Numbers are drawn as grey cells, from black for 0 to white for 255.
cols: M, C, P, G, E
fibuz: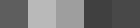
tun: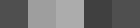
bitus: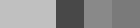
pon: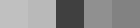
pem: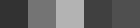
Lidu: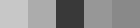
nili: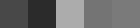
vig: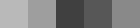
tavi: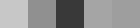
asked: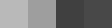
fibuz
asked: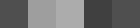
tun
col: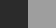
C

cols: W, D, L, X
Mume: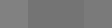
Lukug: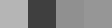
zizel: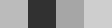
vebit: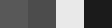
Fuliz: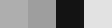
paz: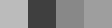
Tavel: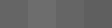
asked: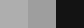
Fuliz
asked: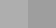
Fuliz
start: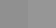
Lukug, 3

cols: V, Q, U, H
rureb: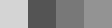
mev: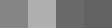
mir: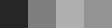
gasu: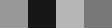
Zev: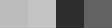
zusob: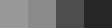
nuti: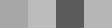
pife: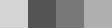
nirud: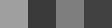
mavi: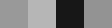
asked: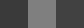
nirud
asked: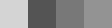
rureb
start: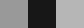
gasu, 1
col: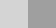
V
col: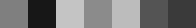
Q
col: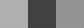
H
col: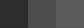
U

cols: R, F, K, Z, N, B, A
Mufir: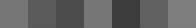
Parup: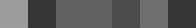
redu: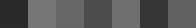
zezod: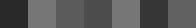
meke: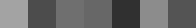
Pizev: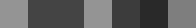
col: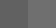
B
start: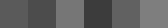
Mufir, 2
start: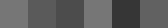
zezod, 2
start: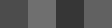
redu, 4

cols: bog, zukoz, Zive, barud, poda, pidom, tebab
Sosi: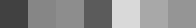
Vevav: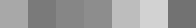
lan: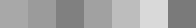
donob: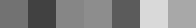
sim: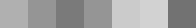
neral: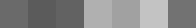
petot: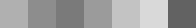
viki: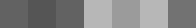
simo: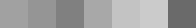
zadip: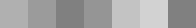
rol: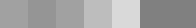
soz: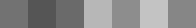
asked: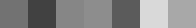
donob
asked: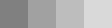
lan
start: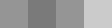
sim, 2
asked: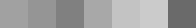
simo

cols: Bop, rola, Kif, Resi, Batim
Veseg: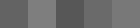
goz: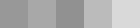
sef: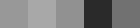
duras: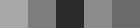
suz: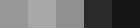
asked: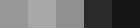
suz
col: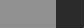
Kif
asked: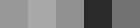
sef

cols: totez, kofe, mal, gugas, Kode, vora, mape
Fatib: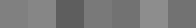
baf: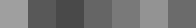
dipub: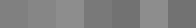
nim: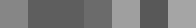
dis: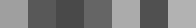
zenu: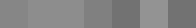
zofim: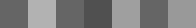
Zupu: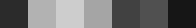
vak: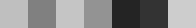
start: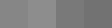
dipub, 2
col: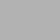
kofe

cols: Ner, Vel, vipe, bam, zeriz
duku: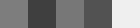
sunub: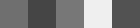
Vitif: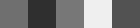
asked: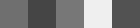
sunub
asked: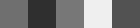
Vitif
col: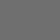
Ner

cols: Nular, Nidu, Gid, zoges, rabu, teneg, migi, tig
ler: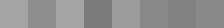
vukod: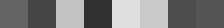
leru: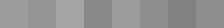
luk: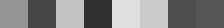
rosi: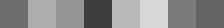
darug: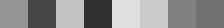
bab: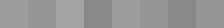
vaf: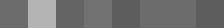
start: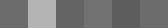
vaf, 1
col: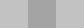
Gid
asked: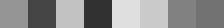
darug

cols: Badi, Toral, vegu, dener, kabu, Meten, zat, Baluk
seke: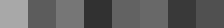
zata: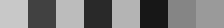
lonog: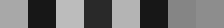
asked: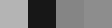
lonog
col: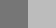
vegu
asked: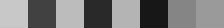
zata

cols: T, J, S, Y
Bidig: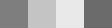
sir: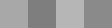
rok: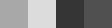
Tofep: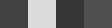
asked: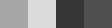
rok
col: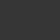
S
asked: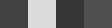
Tofep

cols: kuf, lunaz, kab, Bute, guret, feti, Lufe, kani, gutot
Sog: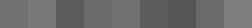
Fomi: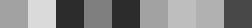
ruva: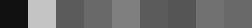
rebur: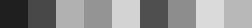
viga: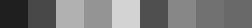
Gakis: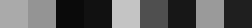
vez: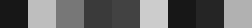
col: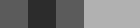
kab
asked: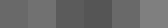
Sog
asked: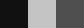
Gakis
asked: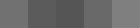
Sog
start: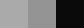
Gakis, 1
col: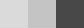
lunaz

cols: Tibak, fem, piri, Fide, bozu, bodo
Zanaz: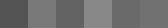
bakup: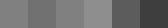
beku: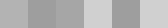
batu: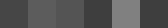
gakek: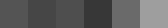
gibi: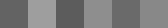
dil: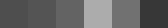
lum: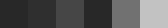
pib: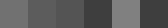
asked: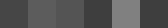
batu
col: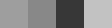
bodo
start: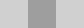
beku, 4
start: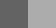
dil, 3
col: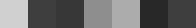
Fide

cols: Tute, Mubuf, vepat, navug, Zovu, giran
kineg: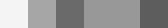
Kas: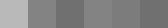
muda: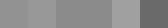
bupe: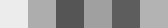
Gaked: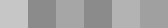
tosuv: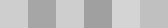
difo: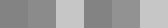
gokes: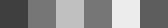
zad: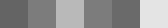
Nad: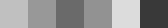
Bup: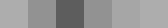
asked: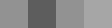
Bup
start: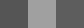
bupe, 3
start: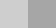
tosuv, 1

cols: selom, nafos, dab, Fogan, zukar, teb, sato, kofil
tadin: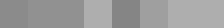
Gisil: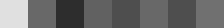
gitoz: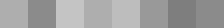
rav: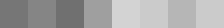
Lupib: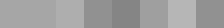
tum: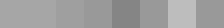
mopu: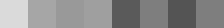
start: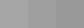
tum, 2
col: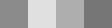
selom
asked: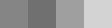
rav
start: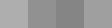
Lupib, 3
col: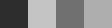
dab

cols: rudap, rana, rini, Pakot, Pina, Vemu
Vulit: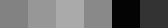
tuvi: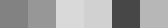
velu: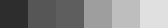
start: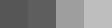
velu, 2
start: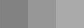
Vulit, 1
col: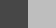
Pina
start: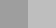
velu, 4
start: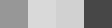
tuvi, 2
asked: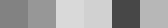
tuvi

